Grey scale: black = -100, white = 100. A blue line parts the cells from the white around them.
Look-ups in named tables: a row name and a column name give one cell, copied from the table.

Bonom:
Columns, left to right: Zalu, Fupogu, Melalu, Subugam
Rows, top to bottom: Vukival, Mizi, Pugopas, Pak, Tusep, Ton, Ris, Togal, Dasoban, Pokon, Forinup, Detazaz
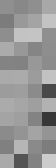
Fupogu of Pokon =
16
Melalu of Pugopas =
54
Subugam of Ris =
-43
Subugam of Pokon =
16
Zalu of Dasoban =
29
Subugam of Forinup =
-2
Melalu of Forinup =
8
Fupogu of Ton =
34
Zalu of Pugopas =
11
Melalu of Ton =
22
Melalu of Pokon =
29
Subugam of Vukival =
32
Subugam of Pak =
11
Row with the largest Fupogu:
Pugopas

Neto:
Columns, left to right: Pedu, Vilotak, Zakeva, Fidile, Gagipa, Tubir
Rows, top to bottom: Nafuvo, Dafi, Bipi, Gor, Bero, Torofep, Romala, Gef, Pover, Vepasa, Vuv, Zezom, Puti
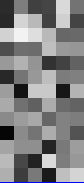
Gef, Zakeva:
-25
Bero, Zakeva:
16
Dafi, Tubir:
-47
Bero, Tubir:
-23
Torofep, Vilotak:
-8
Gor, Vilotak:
-14
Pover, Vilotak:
22
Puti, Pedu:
37
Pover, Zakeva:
32
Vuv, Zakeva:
12
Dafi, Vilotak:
66
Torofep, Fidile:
49
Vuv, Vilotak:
12
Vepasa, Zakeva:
-9
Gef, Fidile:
35
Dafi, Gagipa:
63

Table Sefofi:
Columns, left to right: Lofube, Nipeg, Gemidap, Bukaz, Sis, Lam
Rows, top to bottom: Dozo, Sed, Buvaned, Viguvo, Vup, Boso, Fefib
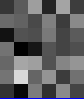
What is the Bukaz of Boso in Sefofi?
16
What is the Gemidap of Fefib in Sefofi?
-3
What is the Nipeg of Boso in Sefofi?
70
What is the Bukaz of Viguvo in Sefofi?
-34
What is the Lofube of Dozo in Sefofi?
-58
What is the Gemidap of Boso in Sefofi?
-21
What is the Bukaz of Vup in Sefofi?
-36
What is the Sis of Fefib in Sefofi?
9
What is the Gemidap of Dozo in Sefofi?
24
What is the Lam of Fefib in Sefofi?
-47
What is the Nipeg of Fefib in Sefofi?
-94
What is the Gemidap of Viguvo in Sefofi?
-83
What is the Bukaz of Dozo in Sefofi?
-72
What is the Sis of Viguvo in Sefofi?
-47
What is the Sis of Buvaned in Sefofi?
-47
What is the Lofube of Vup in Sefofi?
-19
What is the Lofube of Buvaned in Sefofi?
-86
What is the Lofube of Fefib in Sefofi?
-60
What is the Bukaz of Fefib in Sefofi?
-62

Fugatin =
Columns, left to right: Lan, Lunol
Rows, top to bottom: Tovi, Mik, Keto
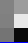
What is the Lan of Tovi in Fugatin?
2
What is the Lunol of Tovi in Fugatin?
22
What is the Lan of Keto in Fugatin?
-9
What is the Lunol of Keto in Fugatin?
-92
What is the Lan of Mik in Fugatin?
0
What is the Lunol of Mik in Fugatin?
82

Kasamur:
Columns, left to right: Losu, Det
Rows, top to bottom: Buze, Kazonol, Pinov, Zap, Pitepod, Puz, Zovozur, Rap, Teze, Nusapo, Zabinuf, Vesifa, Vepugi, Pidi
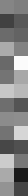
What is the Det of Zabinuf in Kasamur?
-37
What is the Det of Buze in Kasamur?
-1
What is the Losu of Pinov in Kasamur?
-16
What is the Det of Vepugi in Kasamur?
-80
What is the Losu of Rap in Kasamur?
-14
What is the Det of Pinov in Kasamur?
-22
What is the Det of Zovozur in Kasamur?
44
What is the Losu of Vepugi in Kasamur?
33
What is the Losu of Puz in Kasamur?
-9
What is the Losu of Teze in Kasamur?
10
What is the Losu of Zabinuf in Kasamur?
-44
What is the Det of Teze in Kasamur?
11
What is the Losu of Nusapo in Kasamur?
-10
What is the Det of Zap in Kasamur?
2

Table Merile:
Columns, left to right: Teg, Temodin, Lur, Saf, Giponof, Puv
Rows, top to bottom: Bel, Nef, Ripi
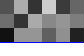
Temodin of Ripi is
17
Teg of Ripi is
-87
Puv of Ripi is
-74
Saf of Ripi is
-25
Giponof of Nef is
17
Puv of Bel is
-20
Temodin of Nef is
-59
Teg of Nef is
-14

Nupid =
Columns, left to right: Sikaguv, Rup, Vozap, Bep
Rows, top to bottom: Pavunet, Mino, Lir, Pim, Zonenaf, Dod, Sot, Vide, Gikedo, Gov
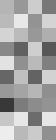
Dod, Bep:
65
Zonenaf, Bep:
0
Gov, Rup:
45
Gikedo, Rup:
81
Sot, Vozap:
43
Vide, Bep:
15
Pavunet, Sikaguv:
42
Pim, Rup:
-24
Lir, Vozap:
19
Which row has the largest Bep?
Gikedo

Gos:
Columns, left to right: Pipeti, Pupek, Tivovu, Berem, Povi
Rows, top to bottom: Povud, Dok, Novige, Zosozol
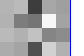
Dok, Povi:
28
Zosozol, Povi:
39
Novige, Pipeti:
46
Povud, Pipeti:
41
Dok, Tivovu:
-8
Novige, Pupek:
39
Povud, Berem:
31
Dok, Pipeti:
40
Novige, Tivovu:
52
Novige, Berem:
4
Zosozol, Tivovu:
-38
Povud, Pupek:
46
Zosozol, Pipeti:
35
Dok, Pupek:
-2
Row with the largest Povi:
Zosozol

